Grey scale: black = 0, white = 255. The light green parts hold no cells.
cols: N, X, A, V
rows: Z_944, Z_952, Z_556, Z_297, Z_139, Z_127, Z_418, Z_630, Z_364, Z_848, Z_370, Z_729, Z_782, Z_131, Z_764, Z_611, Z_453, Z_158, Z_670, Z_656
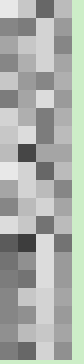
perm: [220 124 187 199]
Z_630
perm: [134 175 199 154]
Z_139
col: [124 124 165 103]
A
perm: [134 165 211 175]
Z_297
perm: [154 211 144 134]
Z_158
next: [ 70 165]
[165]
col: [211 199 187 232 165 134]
N

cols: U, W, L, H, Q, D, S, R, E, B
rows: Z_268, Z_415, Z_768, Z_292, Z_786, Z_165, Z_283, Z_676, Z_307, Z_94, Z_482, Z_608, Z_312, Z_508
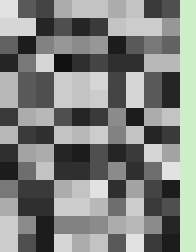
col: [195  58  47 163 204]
R
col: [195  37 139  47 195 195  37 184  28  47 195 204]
Q

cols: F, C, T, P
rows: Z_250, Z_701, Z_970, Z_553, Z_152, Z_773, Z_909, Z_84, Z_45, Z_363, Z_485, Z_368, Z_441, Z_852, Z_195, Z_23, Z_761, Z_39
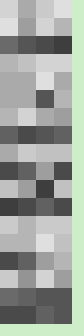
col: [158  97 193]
P
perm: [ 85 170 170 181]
Z_773
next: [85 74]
[62]
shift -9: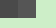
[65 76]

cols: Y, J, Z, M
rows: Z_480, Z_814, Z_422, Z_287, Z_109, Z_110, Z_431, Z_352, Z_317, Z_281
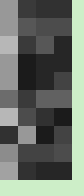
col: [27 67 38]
Z
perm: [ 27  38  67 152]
Z_109
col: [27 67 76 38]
M

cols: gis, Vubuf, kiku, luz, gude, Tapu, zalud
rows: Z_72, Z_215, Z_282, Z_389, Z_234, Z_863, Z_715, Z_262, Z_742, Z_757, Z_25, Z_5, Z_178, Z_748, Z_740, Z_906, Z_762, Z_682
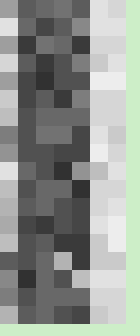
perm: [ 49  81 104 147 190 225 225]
Z_757
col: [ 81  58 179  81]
luz
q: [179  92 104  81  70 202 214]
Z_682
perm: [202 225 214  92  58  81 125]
Z_389
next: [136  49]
[104]
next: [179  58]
[202]

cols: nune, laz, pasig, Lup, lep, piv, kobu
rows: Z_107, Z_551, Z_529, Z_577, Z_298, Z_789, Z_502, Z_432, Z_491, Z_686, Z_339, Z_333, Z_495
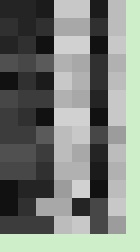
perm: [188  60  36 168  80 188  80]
Z_491
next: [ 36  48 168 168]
[48]
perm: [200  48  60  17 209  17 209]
Z_502

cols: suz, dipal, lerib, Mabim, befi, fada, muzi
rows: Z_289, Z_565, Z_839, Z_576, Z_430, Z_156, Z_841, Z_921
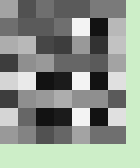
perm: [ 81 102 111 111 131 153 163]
Z_921
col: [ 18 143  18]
fada
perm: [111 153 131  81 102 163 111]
Z_921
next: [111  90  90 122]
[122]
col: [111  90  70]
lerib

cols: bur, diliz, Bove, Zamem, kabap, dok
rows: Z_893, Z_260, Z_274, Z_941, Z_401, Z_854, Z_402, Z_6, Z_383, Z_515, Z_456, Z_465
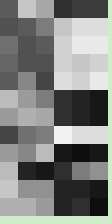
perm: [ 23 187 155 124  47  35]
Z_854
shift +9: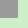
[164]
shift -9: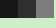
[ 14  38 115]
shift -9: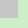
[189]

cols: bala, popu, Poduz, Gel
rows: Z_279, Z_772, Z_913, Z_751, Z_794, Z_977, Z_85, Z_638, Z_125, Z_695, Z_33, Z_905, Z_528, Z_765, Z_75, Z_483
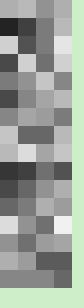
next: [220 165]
[197]
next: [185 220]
[165]

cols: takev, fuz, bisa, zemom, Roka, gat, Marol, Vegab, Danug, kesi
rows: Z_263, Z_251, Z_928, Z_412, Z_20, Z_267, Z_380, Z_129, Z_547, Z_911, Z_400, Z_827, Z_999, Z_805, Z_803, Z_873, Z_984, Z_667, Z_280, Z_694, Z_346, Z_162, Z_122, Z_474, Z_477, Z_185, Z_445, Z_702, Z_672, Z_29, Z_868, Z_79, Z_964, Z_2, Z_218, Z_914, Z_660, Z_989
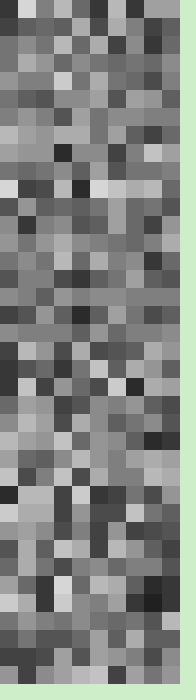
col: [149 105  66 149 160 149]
bisa
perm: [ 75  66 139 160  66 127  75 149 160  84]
Z_660
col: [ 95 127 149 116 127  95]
bisa
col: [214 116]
gat

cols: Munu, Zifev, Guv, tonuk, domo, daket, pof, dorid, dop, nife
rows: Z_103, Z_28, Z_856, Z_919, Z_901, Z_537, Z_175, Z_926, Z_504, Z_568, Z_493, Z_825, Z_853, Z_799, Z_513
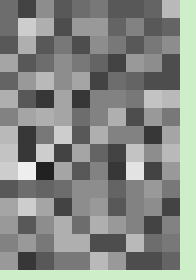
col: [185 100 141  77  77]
nife
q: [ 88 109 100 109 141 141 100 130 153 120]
Z_493
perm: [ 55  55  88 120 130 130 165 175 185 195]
Z_537

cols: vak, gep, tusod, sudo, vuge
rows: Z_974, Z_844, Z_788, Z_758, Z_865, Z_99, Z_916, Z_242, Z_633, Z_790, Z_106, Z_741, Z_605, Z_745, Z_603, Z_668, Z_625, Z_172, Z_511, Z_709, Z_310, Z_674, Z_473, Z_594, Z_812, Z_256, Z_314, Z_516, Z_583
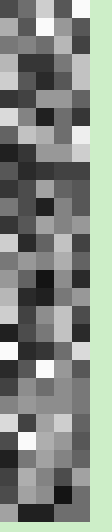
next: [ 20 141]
[42]
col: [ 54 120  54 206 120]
vak
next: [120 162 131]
[99]
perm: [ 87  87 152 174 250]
Z_844
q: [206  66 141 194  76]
Z_172
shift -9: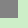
[122]

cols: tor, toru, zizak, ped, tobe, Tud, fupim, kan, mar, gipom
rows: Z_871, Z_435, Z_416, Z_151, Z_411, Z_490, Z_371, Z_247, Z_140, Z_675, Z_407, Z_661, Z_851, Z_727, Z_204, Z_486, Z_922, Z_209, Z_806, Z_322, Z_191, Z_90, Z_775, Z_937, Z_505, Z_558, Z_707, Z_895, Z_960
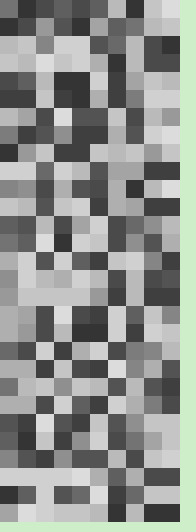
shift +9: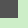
[92]
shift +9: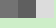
[124 104 229]
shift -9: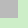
[177]
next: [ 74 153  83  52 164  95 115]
[186]
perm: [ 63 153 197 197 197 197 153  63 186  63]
Z_922

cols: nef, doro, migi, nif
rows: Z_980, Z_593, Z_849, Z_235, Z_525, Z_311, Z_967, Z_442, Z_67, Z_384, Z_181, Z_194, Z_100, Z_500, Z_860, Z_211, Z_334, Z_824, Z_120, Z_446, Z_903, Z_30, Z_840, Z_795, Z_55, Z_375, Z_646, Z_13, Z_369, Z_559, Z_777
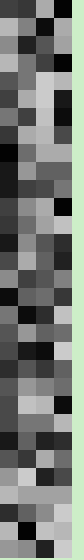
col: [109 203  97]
nif
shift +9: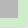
[192]
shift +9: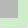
[192]
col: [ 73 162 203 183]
nif

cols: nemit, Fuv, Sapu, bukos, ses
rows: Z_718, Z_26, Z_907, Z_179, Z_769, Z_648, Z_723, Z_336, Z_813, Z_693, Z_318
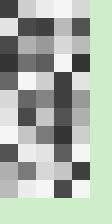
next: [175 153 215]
[186]

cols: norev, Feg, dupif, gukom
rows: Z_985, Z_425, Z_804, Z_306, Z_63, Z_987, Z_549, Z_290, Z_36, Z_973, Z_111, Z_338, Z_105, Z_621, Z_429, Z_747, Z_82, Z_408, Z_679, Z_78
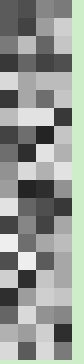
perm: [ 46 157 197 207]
Z_82
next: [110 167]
[188]

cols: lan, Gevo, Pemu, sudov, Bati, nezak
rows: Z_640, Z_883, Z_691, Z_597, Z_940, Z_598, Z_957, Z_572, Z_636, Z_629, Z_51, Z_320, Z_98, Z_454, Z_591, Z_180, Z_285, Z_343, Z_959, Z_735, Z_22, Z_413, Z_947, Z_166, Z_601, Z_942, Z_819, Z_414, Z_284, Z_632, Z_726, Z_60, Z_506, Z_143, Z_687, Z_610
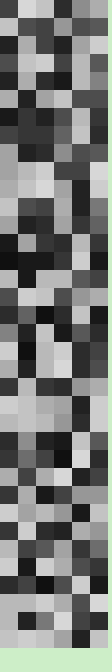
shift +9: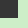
[63]
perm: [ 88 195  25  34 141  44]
Z_601
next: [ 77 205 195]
[77]
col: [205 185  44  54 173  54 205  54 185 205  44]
lan

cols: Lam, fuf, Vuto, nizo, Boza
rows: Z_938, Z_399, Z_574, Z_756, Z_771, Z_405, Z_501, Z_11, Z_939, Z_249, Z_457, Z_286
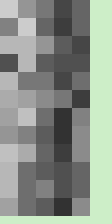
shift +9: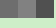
[119 138  89]
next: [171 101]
[61]
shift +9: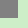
[138]
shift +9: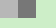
[192 128]
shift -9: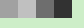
[152 183 101  41]
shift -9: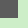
[83]

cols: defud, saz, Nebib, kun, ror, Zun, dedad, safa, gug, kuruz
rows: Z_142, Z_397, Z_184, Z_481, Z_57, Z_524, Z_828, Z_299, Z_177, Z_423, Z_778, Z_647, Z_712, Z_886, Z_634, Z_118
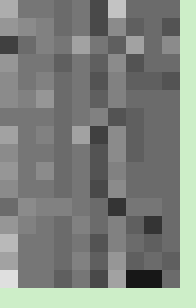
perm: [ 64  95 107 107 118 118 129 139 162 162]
Z_184
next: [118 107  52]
[118]
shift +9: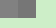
[138 127]
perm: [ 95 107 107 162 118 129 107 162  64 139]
Z_299
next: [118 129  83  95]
[107]
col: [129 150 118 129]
Nebib

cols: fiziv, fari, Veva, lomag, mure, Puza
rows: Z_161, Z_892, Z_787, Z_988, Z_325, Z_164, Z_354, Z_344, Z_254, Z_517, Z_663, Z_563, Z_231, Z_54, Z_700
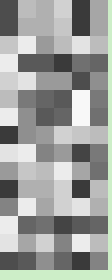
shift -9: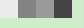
[227 122 145  59]
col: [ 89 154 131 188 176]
Veva
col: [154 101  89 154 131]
Veva
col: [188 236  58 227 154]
fiziv
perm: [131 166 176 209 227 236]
Z_563
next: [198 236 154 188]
[227]
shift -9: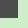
[68]

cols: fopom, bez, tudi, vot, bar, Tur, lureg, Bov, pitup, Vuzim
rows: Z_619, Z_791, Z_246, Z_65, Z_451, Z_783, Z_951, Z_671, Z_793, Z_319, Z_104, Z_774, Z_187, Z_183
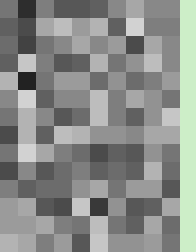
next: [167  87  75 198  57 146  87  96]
[167]
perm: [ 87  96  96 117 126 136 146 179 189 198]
Z_65

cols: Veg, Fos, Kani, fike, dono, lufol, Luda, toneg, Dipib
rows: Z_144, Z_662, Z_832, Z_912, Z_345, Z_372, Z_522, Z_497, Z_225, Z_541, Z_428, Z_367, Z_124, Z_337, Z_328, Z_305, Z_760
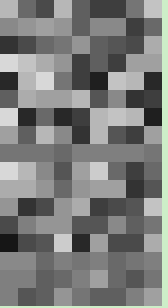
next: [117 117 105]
[127]
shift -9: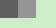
[ 86 140]
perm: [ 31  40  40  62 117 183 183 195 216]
Z_345
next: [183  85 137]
[51]
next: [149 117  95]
[95]
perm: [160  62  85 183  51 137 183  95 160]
Z_497

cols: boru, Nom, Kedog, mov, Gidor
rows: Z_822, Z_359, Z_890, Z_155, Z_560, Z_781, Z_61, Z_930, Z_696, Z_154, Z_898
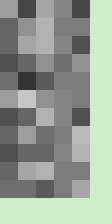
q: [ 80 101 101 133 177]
Z_696
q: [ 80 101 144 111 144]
Z_155
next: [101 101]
[133]

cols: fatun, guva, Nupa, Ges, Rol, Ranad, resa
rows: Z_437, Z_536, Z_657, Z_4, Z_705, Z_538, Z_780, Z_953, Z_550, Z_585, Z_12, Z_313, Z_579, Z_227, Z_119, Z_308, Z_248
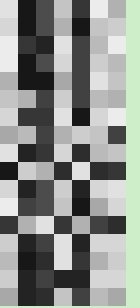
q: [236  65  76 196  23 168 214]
Z_313
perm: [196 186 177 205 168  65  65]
Z_953
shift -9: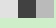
[216  56 177]
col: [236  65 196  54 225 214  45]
resa
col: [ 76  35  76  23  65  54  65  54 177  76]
Nupa
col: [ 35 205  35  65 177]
guva

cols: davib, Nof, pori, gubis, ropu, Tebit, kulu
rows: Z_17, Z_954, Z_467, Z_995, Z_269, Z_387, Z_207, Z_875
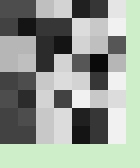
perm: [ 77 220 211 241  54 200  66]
Z_269
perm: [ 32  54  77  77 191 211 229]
Z_17
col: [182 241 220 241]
kulu
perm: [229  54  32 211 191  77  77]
Z_17
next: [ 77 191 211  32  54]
[229]
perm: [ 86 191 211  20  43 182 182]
Z_467
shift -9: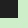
[23]

